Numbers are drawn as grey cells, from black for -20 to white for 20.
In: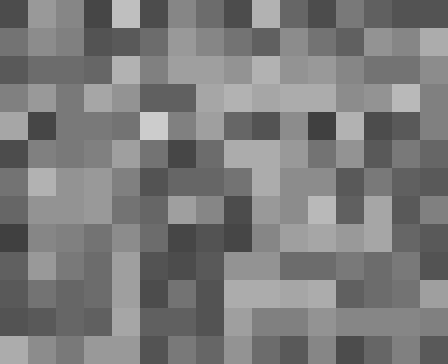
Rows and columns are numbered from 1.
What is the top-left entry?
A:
-8
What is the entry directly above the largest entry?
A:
-5
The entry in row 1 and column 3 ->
1
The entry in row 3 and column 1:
-6
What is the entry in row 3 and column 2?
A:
-3
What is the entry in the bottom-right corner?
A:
-6
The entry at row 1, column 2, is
4
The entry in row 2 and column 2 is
2
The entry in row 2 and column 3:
0
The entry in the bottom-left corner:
7
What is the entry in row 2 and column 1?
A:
-2
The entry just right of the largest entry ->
0
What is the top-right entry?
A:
-7
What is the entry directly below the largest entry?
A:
-2
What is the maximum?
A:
12
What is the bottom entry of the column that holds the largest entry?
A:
-7

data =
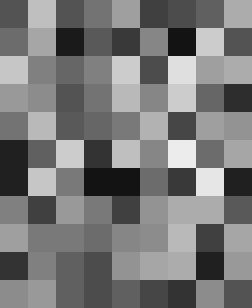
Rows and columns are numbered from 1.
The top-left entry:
-7
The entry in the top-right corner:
7
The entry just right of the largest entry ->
-3
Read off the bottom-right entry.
-7
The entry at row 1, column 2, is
10
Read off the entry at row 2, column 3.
-16
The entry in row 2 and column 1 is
-3
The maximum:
17
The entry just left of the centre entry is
-12
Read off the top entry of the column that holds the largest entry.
-8
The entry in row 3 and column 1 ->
11
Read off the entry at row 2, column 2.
6
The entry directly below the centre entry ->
-17
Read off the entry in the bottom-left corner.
2
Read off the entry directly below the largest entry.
-11
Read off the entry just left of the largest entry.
1
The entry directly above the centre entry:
-1
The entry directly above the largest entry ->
-9
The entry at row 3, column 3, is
-4

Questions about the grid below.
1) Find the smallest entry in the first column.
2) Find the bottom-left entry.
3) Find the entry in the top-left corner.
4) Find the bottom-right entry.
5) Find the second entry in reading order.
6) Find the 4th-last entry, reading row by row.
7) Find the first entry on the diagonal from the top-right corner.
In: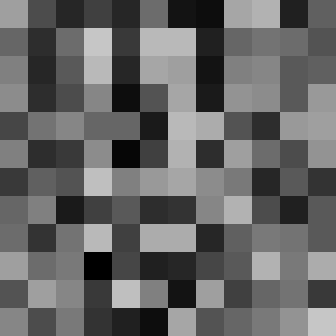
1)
-11
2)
1
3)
5
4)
11
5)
-8
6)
-4
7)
-5

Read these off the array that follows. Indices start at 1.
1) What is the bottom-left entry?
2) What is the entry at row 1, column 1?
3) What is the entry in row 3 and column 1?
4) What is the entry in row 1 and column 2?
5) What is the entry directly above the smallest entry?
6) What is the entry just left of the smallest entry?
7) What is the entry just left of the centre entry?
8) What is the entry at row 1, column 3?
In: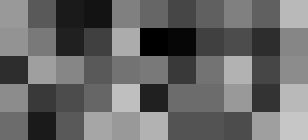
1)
-3
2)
4
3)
-13
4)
-6
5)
-4
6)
7
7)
-2
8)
-16

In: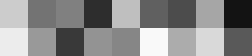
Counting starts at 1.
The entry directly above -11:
0
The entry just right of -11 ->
3
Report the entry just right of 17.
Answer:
4
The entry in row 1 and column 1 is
12
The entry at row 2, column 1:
17

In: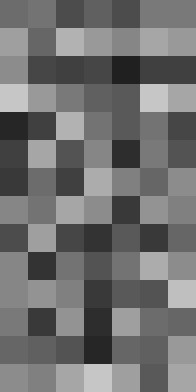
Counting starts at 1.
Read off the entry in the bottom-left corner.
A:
2
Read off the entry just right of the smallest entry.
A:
-10
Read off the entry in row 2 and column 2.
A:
-4
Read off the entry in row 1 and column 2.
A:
-2
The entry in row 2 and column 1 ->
5
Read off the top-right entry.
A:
-1
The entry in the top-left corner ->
-3
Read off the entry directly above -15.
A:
1
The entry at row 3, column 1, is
2
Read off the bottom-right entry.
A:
6
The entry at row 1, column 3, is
-8
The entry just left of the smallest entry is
-9
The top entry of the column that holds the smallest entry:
-8

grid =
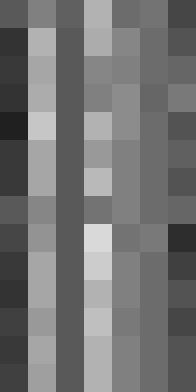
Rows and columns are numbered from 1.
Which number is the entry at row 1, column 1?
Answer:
-6
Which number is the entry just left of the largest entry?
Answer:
-6
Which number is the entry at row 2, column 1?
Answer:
-12
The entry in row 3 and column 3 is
-6
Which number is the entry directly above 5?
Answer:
6
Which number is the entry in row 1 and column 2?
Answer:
0
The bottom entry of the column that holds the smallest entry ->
-10
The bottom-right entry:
-7
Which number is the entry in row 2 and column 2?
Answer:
8
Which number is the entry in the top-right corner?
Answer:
-9
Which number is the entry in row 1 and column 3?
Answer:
-5
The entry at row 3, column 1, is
-11
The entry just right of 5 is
-6
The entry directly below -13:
-10
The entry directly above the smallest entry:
-12
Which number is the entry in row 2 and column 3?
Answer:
-6
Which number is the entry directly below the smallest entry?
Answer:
-11

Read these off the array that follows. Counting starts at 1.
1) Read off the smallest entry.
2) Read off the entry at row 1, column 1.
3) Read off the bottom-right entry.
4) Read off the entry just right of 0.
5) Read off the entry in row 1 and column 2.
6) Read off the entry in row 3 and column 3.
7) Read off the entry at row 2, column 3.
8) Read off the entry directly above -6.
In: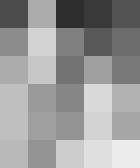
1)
-13
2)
-8
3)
17
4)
-6
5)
7
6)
-2
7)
0
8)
-11

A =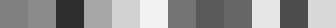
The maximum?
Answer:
18
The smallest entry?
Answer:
-13
